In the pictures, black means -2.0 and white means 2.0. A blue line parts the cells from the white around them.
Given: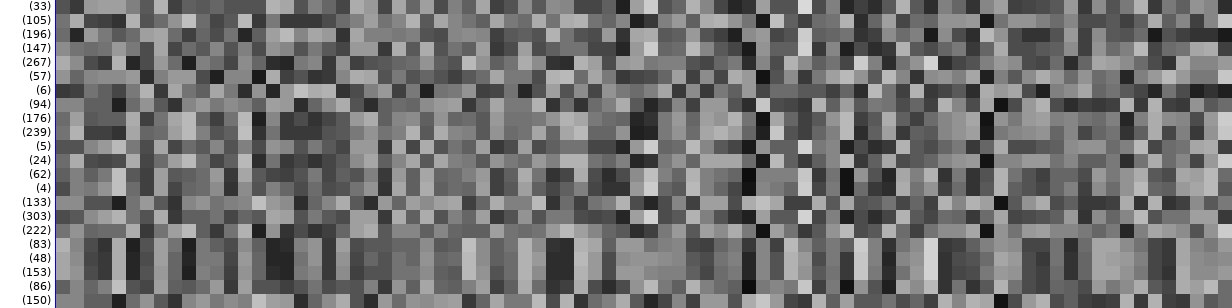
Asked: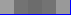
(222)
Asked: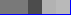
(57)
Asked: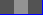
(303)

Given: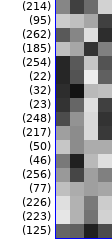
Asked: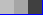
(95)
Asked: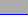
(50)
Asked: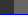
(23)

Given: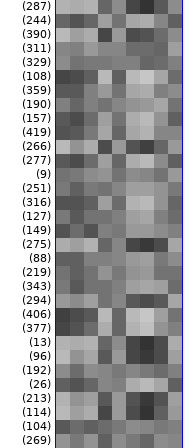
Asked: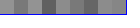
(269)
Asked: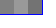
(359)
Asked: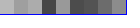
(390)
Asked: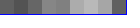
(26)

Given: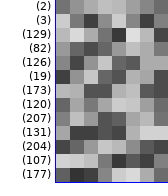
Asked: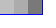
(82)
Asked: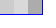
(177)
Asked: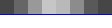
(204)
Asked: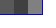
(107)

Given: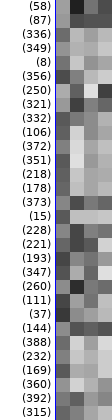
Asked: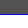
(87)
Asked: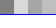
(372)
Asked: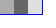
(347)
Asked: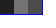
(58)
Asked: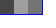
(111)

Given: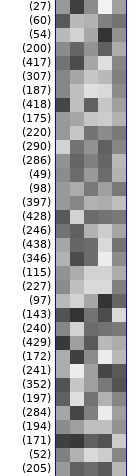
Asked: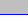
(194)
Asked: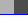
(346)
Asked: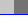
(220)

